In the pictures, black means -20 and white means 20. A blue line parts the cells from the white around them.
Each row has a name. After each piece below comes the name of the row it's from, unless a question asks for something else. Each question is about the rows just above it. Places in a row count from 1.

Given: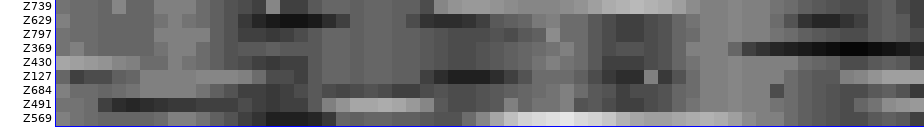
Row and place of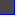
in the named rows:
Z684, 21
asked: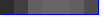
Z629
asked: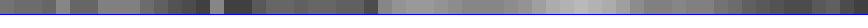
Z739
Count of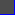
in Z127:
5
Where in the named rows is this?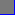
Z629, 35
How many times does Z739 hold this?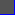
2
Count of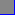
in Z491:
2

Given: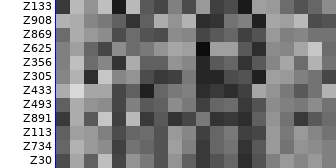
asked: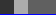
Z356
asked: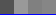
Z869
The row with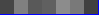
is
Z493

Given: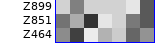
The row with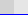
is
Z899
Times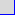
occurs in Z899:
0
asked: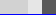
Z899
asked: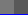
Z851
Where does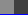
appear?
Z464

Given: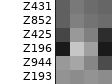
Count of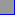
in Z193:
0
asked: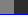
Z425
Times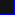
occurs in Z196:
0
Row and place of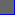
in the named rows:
Z431, 4

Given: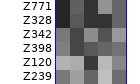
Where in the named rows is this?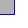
Z120, 1
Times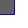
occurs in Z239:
0
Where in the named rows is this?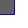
Z771, 2

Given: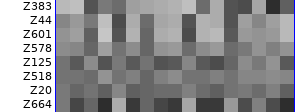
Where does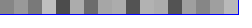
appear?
Z44
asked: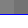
Z518
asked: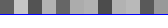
Z601
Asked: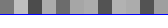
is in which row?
Z44
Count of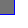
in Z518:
6
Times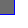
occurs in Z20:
4

